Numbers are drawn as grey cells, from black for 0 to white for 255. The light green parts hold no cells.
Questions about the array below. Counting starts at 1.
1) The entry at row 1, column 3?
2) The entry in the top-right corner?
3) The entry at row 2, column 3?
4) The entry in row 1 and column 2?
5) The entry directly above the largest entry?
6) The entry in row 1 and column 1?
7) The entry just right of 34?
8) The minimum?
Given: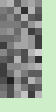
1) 93
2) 135
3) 165
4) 180
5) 62
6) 165
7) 135
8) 34

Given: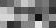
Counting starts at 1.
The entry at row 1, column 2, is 106
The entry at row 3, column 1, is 213
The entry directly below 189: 133
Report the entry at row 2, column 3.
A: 74
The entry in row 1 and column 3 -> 149
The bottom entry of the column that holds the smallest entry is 227
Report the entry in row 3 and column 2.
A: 213
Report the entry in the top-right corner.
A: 74

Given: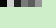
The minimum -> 6
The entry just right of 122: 93

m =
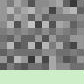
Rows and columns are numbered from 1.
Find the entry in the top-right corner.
124
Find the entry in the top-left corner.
151
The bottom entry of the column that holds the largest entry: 112
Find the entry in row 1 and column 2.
124
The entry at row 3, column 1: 151
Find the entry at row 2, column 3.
139
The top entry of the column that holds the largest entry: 83
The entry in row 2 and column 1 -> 151
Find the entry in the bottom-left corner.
83
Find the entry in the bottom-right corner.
112
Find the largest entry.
196
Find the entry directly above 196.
98
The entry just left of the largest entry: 151

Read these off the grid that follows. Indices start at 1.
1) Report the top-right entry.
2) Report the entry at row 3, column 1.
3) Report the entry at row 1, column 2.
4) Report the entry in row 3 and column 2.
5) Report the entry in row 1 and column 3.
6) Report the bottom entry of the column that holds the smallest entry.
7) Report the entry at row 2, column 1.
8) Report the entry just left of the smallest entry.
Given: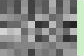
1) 89
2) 157
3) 105
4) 145
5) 77
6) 157
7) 89
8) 49

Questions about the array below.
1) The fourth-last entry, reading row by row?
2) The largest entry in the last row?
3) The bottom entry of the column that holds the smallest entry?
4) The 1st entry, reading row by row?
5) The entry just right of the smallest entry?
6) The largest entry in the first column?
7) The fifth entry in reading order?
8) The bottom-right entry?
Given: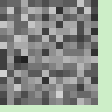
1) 90
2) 181
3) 104
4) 90
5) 155
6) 209
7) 90
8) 104

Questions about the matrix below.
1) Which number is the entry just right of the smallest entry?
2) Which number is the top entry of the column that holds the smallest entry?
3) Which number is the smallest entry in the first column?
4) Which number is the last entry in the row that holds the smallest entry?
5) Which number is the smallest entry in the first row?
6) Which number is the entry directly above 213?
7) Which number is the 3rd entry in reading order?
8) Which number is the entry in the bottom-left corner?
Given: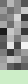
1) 199
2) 112
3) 28
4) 55
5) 84
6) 140
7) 140
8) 169

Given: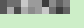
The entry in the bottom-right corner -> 98
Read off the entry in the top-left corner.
86
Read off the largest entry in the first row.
200
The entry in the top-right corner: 127
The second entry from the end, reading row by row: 61
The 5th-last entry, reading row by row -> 155

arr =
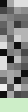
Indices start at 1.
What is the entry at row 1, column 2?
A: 167
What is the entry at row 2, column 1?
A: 72
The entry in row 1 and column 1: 15
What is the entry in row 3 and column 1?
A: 140
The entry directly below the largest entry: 15
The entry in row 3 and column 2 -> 125
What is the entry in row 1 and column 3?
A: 223
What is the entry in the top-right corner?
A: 223
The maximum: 238
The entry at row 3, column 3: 111
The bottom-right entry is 84
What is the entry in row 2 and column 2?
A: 99

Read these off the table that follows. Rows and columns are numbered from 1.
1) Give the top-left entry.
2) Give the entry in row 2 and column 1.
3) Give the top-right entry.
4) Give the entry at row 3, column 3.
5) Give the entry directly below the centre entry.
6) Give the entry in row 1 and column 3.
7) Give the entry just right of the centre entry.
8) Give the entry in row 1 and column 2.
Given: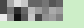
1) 71
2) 71
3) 101
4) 18
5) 198
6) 222
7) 156
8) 170

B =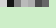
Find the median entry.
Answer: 130
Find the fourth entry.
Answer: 186
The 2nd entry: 20

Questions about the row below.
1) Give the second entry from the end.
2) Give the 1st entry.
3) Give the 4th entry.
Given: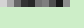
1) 24
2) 212
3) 52
